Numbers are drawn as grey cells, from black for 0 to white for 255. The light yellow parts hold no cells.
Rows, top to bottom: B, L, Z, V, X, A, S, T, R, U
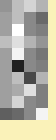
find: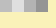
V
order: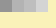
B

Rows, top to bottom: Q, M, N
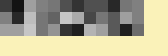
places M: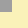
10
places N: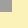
0 1 8
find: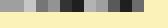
N
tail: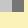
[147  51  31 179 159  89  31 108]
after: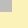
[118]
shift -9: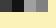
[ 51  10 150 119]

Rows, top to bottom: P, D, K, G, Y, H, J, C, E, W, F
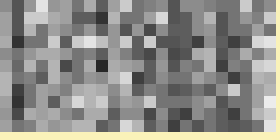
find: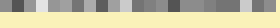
P
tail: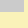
[171 160  93  93  51 180 116 116 160 215  84  93 140 180  84 116 150 128
 203]
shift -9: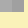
[162 151]
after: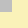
[150]
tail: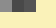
[171 180  84 116 171 128 171]
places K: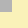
2
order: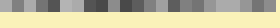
Y

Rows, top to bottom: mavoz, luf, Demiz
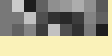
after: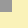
[173]
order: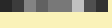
luf

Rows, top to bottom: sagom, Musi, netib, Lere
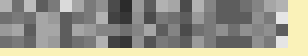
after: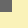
[166]
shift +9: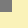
[131]
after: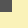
[122]

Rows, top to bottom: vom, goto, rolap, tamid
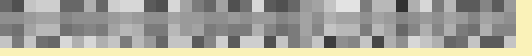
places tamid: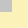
0 2 9 14 15 23 26 30 35 39 42
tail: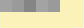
[143]
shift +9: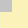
[205]

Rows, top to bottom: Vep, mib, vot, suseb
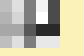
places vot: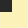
3 4
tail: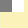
[75]
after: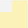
[75]
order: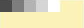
mib

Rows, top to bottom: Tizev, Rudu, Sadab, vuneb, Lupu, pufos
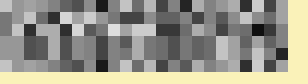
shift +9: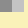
[149 204]
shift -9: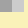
[153 195]
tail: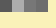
[ 80 119  98 109 195 162  98 162  98 130]
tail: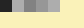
[ 47 204  68 162]
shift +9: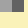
[171 107]
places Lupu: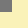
10 12 15 20
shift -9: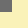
[100]

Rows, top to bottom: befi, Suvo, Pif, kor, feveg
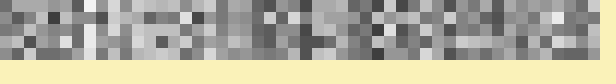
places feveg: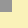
20 28 32 33 44 49
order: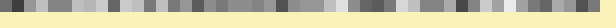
Pif

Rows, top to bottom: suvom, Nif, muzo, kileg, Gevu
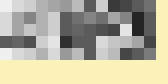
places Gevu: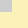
2 8
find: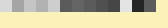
muzo
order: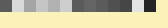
muzo
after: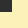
[91]

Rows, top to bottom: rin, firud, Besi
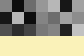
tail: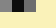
[151 183  23 162]
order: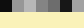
rin
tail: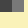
[132  33 193]

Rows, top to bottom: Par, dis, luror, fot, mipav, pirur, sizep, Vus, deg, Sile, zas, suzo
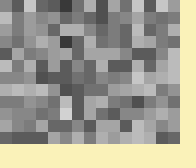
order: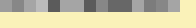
zas
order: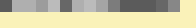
pirur

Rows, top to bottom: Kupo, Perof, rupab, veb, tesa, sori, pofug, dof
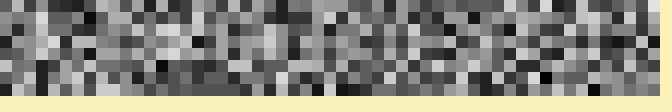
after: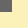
[112]
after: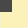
[112]

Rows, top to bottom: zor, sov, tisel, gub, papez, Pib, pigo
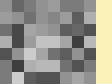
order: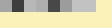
gub
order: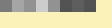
pigo
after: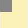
[156]
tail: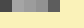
[103  82]

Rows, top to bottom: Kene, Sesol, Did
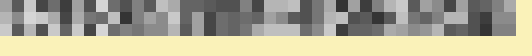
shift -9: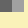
[ 91 152]
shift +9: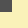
[90]
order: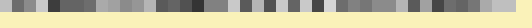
Did
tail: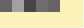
[109 100 161 139  90  81 118 181 191  81  90  52  90 191 118 100 129 181
 181  81  61 139 139]
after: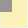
[181]
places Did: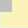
22 23 24

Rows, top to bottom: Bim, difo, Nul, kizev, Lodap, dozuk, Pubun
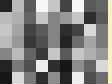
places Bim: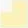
3 6
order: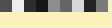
dozuk
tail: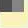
[ 35 109 164 121]
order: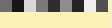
Pubun
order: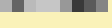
Lodap

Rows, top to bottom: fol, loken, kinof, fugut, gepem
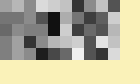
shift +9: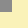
[148]
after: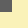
[206]
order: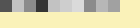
fol
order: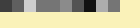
loken
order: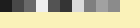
gepem
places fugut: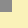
3

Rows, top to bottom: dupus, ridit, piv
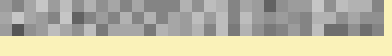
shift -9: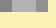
[123 169 169 135]
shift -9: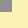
[135]
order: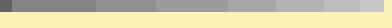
ridit
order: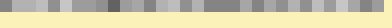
dupus
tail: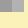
[132 189 121 178 144 121 132 156 132 189 110 110 144 110 132]
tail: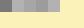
[132 189 121 178 144 121 132 156 132 189 110 110 144 110 132]
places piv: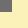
27 28 30

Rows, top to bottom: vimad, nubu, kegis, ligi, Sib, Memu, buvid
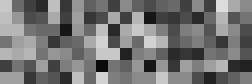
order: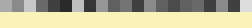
vimad
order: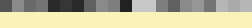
Sib

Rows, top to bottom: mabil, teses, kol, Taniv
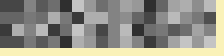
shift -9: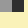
[143  38]
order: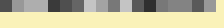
Taniv
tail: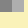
[131  58 101 163 196 152 196]

